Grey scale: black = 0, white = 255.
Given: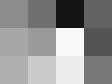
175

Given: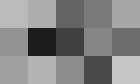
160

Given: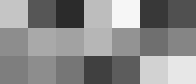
126

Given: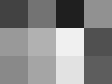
137

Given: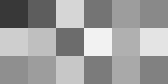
143

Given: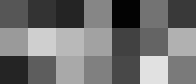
36

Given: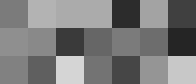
129

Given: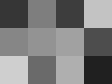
207

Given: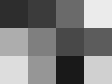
221

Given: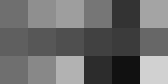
111
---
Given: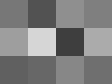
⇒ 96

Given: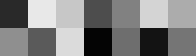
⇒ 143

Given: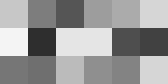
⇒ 118

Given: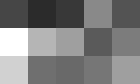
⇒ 209

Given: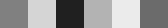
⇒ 128

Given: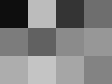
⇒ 173
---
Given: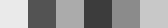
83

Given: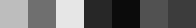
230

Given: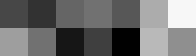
22

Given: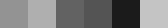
175

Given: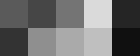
51

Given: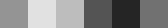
225

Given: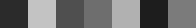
79

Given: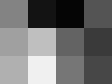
58
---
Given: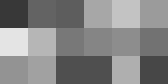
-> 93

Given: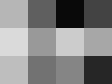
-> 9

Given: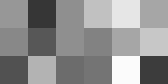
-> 143

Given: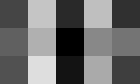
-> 41

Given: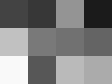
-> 148

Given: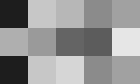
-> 183

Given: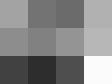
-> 107

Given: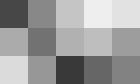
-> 197

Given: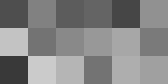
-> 92

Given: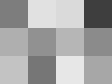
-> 218
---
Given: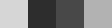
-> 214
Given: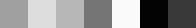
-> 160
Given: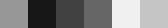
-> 151
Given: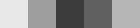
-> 232
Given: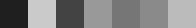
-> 31
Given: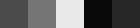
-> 75
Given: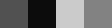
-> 81
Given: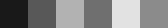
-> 25
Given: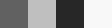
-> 97
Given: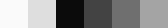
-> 250
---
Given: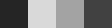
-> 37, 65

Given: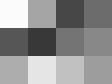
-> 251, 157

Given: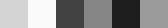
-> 212, 155

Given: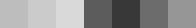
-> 189, 150

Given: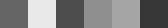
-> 101, 55

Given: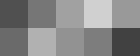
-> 80, 65

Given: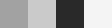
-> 162, 244

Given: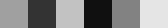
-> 160, 229
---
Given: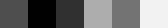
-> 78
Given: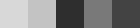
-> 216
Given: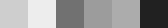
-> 206
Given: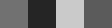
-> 113
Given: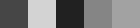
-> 70
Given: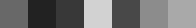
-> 104
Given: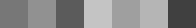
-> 119
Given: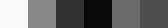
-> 249
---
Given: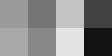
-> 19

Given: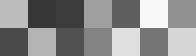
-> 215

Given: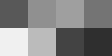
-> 47

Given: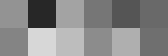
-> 111

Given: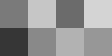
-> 151

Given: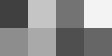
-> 102

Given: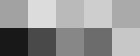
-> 199

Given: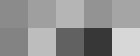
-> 215

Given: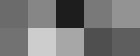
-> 94

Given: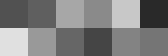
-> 117
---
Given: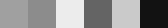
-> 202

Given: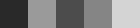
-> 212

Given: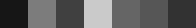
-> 101

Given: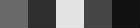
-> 17

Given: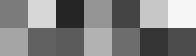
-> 68

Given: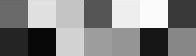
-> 238

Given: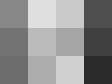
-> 115

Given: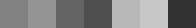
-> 183
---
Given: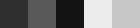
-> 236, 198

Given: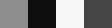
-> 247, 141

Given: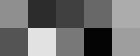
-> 226, 172

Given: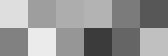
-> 235, 222

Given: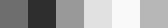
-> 249, 225

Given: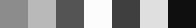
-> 252, 223

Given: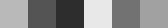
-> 232, 185

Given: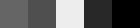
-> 237, 101

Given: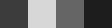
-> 215, 101

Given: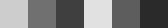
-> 225, 205
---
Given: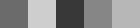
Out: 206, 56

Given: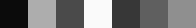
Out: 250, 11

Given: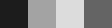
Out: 220, 28

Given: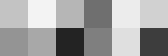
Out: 243, 35

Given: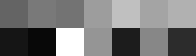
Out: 255, 8

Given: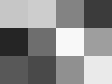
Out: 248, 37

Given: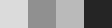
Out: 219, 37

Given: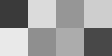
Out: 233, 58

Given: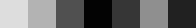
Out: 221, 3
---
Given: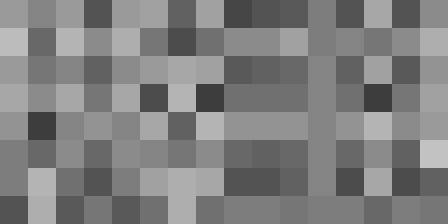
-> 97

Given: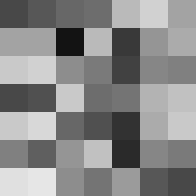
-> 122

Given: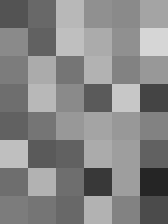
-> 37

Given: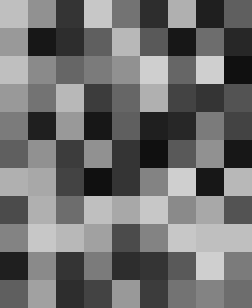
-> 123

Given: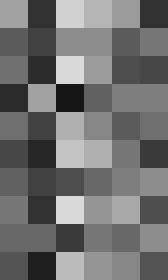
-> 141

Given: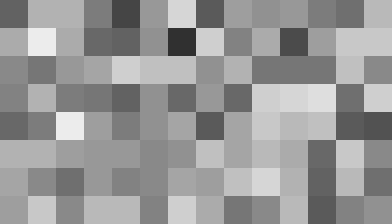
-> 111
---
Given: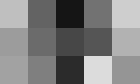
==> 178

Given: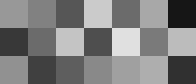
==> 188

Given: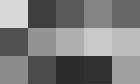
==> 189

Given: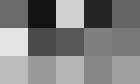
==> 121

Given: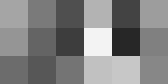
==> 128

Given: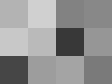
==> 150

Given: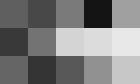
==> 232

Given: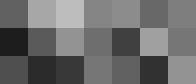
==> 118

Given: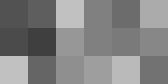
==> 135

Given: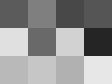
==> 37
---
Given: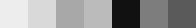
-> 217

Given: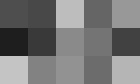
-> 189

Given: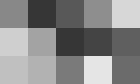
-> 215

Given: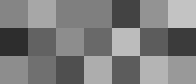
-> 188

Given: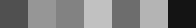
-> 180

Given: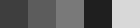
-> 121

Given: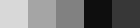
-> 165

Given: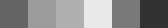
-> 176
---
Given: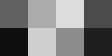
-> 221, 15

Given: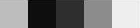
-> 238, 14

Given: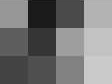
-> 202, 26

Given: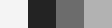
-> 244, 35

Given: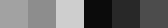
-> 206, 11

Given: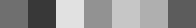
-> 225, 56
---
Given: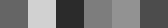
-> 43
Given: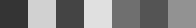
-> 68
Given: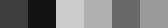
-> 204
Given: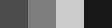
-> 203
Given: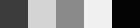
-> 138
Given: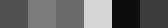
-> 107
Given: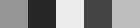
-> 236
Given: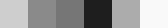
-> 118
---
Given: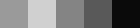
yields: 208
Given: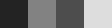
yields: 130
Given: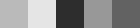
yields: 229
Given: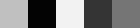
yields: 3
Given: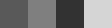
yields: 127
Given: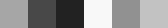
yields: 72
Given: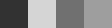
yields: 213
